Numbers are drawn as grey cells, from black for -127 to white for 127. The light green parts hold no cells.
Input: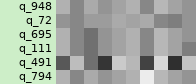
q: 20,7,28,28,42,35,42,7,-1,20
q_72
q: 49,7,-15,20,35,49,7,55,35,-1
q_111
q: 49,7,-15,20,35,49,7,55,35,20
q_695

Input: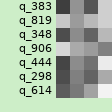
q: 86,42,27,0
q_906
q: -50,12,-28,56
q_348

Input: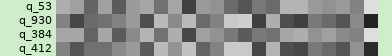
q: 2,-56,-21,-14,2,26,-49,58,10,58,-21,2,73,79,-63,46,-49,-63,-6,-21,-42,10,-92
q_930
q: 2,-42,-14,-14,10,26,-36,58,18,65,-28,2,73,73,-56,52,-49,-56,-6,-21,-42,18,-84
q_412
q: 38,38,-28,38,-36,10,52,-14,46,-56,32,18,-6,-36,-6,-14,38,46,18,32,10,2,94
q_384

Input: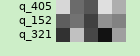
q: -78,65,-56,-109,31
q_321
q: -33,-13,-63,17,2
q_152
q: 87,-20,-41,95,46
q_405

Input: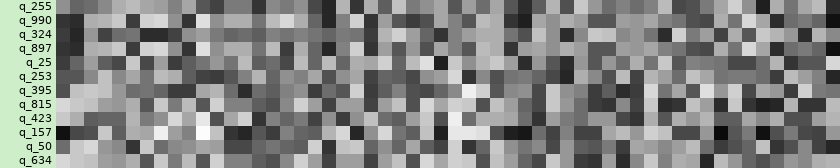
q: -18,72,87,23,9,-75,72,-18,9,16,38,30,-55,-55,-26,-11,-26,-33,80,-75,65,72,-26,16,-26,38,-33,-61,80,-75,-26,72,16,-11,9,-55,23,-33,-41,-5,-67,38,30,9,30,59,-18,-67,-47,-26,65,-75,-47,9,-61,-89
q_50
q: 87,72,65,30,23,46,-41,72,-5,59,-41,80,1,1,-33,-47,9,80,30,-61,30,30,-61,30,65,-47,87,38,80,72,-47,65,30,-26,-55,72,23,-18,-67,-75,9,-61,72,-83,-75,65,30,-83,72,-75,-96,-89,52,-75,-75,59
q_815
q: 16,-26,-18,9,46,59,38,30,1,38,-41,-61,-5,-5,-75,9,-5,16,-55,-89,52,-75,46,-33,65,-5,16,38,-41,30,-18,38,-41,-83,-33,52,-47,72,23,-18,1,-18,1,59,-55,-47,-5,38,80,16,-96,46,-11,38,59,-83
q_255
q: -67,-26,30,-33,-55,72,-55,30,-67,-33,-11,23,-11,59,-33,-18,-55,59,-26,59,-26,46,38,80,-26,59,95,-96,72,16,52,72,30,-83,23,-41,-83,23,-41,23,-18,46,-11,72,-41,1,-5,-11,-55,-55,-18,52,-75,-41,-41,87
q_25
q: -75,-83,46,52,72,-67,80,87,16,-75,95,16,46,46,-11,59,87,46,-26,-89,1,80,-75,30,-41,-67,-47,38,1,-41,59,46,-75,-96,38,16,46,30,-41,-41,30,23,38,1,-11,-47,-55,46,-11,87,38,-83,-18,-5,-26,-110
q_990

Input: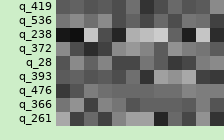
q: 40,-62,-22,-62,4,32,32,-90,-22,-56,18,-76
q_261
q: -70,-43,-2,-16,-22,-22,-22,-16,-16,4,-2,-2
q_476

